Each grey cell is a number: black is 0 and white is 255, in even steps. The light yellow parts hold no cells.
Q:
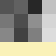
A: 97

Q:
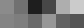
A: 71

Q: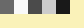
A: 75

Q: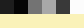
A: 168

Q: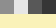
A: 230

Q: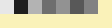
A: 146

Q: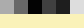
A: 64

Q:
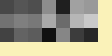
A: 31

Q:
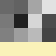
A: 98

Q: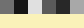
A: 90
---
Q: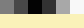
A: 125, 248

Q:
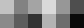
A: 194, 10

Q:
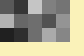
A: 89, 134

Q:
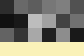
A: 45, 25

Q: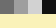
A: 109, 17

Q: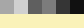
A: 167, 17

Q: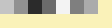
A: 196, 171
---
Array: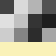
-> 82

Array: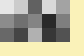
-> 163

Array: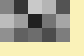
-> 83

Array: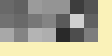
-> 83

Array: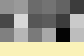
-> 60

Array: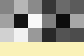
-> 91
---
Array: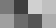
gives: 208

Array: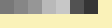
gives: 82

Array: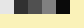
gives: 128

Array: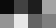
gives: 29

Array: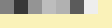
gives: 91

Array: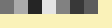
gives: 56

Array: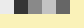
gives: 195

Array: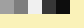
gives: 55

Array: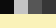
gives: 86
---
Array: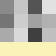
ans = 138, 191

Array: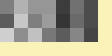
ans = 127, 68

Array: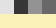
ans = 226, 104

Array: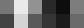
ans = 118, 105

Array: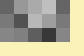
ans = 101, 134

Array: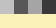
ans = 193, 57

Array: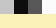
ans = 198, 251
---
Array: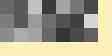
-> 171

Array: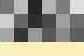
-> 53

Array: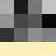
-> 100

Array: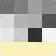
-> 202

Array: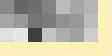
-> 230

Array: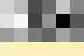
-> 177

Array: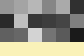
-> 103

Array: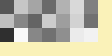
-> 249

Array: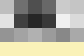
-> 163
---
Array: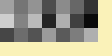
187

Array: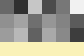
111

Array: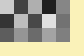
72

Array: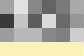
92

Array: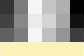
234

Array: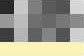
111

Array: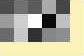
254
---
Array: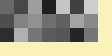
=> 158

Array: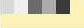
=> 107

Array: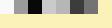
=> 8

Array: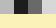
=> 105

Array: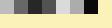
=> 39

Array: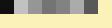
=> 150

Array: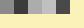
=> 172
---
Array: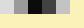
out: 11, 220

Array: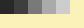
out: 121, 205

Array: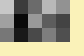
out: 153, 199

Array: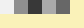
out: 56, 241

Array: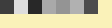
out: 169, 221

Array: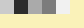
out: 170, 241
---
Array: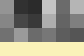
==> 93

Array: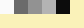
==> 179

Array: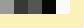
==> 8

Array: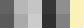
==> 47

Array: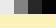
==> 40

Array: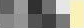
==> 63

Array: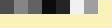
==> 241

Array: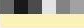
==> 131
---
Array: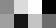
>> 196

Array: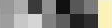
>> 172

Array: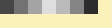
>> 164

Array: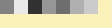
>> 176

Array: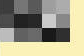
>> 172

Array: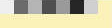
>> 180

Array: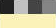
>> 68
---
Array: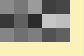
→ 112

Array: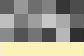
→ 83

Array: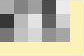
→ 193

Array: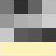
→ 91

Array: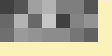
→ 154

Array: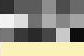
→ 56

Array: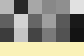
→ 197

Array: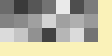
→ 197
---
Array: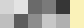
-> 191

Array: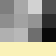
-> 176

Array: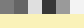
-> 123

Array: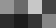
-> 45

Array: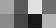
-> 138

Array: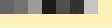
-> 100

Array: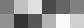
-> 146

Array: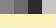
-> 133
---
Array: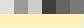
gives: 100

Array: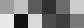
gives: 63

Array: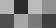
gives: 121

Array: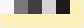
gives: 211

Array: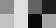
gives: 9

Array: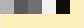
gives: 240

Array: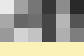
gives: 175
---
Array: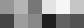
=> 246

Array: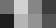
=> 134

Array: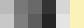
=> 52

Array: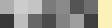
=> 84

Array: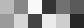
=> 113

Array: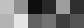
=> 158

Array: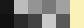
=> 121

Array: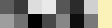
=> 43

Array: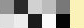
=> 188
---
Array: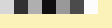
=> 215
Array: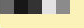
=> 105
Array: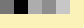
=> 117
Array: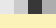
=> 232
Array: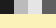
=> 28
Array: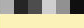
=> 175
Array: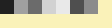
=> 33
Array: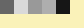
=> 102
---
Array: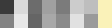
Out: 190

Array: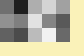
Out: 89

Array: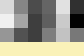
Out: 3

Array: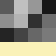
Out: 110

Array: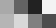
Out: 243

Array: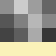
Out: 135

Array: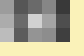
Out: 78

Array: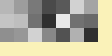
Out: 105

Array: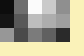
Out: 158
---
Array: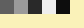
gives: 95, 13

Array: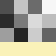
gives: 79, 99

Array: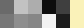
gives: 106, 28

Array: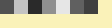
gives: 81, 63

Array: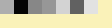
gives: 174, 226

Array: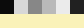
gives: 11, 33
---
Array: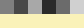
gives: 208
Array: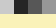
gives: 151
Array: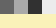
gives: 236
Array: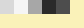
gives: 77
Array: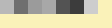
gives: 205
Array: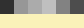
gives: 77
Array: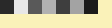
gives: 27
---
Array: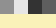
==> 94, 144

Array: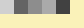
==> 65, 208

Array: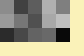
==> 127, 43

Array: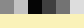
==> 221, 137

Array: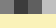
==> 191, 126

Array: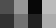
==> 187, 50

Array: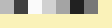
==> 119, 186

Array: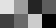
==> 93, 64
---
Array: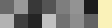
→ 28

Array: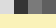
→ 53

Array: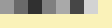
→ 48

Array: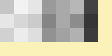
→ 54

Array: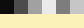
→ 12

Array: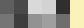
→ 47

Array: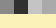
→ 48

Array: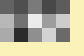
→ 43
